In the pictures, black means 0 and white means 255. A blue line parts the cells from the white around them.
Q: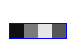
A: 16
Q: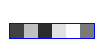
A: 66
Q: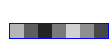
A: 181
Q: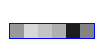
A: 153
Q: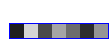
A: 31
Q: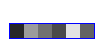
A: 40
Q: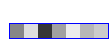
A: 135
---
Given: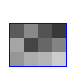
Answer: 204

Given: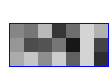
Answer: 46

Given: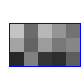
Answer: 93

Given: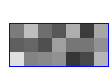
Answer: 182

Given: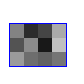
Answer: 117

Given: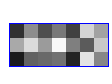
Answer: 135
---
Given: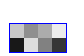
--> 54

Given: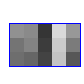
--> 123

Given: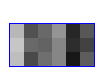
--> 66

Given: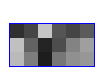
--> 159

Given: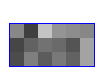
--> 163

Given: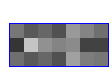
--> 66

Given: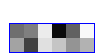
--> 178

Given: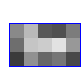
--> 152

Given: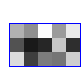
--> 46

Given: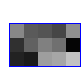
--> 5
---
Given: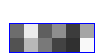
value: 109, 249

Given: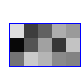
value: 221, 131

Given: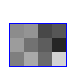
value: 140, 211

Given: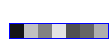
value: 21, 174

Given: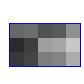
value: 104, 172

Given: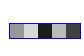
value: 152, 64
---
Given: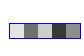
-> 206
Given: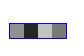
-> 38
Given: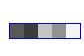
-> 197
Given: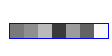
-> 156
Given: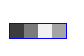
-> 123
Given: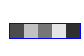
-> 118
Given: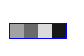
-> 106
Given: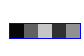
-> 198
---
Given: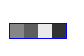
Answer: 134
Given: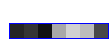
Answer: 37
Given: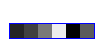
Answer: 37
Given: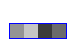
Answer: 148
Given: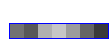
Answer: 114
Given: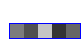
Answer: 124
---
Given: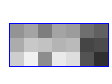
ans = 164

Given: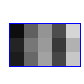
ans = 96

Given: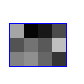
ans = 5

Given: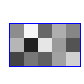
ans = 246

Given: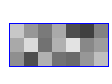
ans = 151

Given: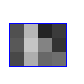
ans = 182

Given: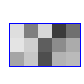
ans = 127
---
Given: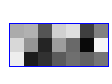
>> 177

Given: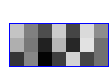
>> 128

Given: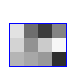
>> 110

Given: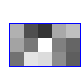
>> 79

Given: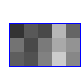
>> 88

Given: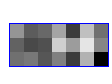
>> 92

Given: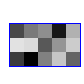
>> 122

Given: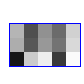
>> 79

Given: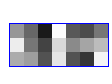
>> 103
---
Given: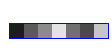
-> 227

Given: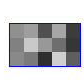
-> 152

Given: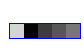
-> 60

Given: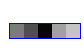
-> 6

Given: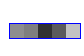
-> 49

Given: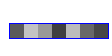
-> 63

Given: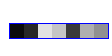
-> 197

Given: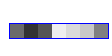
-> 238

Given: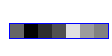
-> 80

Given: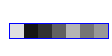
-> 97
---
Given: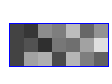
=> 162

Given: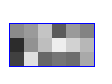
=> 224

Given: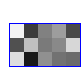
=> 25

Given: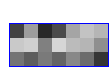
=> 93

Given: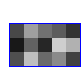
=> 191

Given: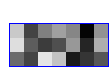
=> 67

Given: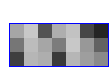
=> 182
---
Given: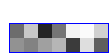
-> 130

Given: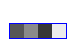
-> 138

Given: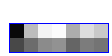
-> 108

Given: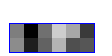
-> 30

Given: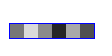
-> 218

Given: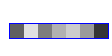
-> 225
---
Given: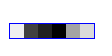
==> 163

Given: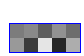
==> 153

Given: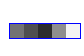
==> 115

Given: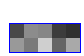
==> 153

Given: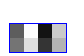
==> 202

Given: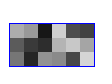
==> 200
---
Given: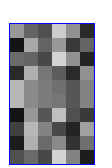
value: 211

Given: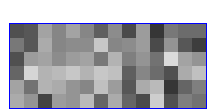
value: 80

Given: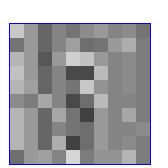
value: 147

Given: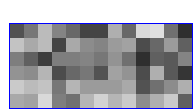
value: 175

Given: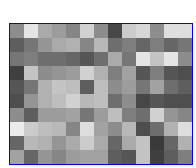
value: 64

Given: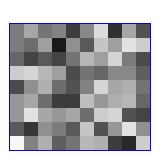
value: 61
